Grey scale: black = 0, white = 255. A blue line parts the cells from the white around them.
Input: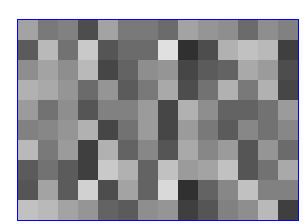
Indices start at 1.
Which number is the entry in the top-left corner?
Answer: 163
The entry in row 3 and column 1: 142
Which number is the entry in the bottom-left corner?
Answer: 193
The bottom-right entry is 63
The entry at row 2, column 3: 114
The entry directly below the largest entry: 149
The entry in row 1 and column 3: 129
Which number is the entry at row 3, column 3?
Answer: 142
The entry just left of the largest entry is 107
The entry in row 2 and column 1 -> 91
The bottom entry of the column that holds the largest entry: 149
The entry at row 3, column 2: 163
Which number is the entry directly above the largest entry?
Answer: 107
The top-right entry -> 129
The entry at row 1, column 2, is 121

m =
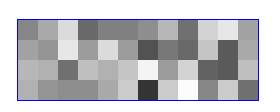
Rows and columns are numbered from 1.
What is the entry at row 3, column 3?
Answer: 112
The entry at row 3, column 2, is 177
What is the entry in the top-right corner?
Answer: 162
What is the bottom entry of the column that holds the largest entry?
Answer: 252
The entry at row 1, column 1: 135
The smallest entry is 53
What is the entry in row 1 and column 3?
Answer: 219
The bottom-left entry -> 177
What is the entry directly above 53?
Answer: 244
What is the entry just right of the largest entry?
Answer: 135
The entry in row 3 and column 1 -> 183
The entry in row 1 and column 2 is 169
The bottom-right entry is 112
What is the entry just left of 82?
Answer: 156

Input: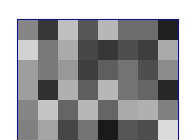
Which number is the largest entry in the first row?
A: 191
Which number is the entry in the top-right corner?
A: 32
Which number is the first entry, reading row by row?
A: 134
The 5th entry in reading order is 183
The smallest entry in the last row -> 26
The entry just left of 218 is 78
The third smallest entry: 39
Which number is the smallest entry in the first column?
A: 128
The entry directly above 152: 170
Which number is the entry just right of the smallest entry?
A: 86
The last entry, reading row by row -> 218
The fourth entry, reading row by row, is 86
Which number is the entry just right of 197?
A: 101
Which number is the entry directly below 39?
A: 128

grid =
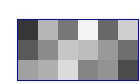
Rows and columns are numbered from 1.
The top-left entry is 54
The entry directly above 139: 182
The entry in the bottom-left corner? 161
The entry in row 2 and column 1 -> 89
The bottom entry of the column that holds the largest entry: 133

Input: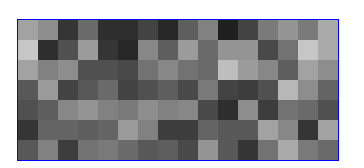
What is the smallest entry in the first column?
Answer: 53
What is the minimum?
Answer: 31
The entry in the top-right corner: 170
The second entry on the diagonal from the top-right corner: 198
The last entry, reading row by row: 106
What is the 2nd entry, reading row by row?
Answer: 141
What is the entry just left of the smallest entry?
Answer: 129
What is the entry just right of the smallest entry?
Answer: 67
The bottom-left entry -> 88
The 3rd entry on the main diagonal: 141
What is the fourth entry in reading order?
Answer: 106
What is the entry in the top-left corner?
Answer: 162
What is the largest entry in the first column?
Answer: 198
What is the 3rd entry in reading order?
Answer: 53
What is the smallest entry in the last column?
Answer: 80
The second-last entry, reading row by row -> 122
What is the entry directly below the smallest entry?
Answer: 148

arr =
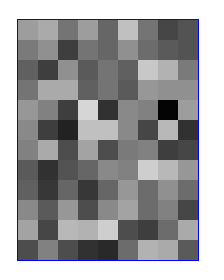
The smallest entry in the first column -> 77
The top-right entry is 83
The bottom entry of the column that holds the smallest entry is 170
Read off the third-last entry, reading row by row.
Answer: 178
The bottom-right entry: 90
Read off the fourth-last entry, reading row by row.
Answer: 108
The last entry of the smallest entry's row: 157
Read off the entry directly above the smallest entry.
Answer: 144
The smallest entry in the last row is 41
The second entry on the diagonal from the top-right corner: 90
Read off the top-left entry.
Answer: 157
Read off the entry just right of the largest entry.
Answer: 49
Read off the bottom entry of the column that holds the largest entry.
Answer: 49
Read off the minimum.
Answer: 4
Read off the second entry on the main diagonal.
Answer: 144
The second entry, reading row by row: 170
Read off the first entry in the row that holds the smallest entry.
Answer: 151
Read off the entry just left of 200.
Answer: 96
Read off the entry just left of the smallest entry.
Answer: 129
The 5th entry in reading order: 102
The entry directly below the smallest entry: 184
